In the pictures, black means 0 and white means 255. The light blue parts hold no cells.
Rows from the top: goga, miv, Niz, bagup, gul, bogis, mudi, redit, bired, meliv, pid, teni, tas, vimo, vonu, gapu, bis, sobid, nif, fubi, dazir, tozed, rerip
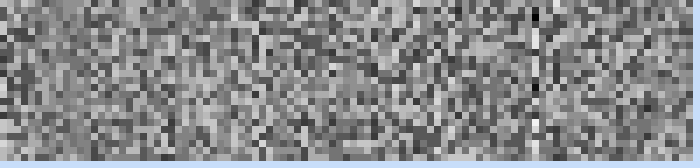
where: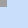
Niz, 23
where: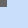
nif, 35

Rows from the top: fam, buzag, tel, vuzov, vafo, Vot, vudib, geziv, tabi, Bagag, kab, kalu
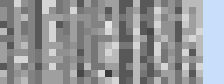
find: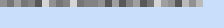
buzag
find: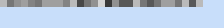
kab
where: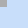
vafo, 16
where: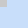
vuzov, 26
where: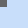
kalu, 18

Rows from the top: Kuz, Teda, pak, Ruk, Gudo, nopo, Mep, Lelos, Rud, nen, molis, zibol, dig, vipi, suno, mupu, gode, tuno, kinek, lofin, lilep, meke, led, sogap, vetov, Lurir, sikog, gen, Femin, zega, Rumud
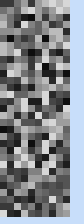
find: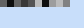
nopo
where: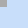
kinek, 7
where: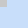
tuno, 6

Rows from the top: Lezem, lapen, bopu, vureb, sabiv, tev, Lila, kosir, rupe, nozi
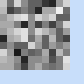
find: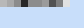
rupe
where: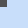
rupe, 7
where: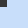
Lezem, 6
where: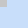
Lezem, 0

